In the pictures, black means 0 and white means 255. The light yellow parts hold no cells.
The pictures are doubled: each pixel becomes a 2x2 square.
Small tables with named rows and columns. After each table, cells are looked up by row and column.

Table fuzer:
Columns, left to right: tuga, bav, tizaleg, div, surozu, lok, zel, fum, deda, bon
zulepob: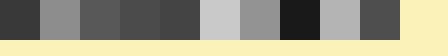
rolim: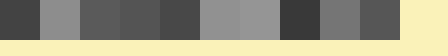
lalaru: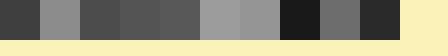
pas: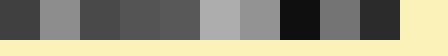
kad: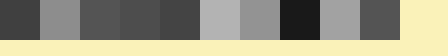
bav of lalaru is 141
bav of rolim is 141
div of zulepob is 75
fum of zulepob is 25
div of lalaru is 84
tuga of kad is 64
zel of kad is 147
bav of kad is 141
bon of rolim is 86
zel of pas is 147
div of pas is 84
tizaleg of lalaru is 76

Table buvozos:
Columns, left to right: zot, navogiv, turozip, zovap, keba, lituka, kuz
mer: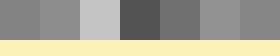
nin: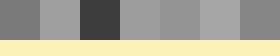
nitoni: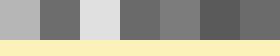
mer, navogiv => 141
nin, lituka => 165
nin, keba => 148
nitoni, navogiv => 109
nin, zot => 122
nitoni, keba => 124
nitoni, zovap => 106
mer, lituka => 146
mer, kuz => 134
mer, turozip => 195
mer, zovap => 83
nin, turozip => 60
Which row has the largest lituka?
nin

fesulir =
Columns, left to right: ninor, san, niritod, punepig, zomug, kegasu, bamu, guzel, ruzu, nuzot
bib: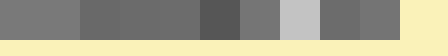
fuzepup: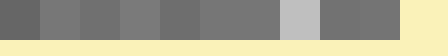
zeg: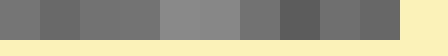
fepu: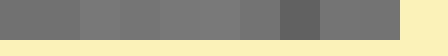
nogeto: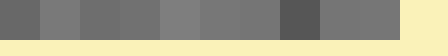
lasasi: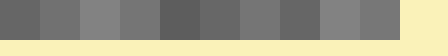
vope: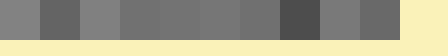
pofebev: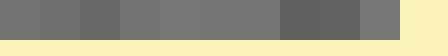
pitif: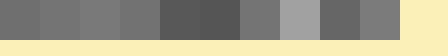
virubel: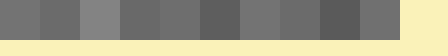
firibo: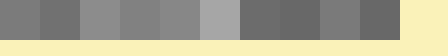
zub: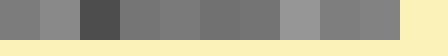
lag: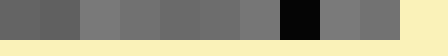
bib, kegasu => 86
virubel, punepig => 105
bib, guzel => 195
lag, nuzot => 114
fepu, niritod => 120
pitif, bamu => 117
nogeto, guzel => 86
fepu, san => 113
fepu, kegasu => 121
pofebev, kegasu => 116
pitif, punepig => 113
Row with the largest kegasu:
firibo

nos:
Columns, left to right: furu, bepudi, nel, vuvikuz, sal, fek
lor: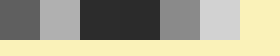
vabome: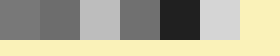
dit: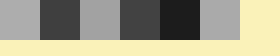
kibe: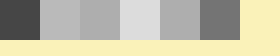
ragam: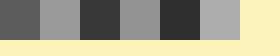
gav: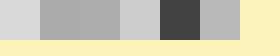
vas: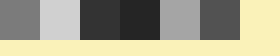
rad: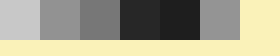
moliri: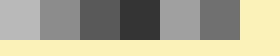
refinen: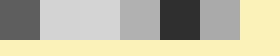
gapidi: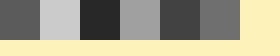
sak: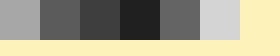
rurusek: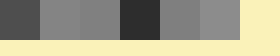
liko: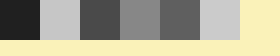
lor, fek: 210
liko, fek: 203
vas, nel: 51
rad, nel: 119
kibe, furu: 70
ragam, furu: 91
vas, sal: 165
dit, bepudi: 63
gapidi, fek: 112
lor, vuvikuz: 43
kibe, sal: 174
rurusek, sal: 127
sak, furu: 168
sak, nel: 62
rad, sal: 30

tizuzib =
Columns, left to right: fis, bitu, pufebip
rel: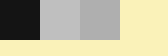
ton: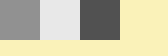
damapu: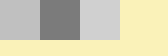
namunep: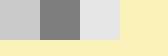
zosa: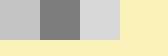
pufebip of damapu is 208
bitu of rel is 191
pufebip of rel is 175
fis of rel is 20
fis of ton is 145
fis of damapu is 192
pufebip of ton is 81
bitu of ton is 232
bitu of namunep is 127
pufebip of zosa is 216

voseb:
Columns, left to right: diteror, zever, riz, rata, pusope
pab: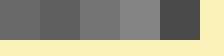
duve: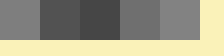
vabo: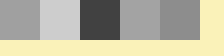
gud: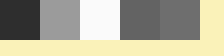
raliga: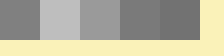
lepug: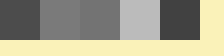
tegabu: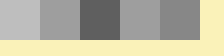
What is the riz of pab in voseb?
115
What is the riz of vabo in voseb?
65
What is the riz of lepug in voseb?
115
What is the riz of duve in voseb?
70
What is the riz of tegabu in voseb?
95
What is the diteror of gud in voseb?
46
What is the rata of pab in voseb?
131
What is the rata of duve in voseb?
111
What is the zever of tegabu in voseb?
158
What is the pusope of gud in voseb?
110
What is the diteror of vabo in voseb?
160
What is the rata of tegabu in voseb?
158
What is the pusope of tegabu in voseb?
135

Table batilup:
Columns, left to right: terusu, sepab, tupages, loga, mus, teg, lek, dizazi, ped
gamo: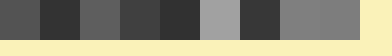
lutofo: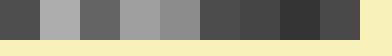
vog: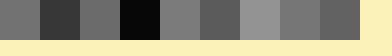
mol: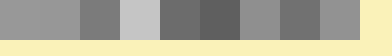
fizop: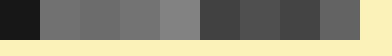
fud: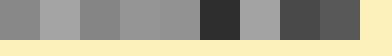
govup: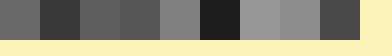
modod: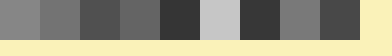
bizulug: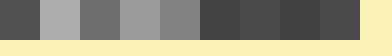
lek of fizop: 79
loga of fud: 148
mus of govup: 128
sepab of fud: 164
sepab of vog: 55
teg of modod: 198
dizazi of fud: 73
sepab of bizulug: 174
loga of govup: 85
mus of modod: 53
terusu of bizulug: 81
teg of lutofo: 75
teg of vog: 91
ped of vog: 98
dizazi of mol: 113
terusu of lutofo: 79
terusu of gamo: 83
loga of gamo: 64

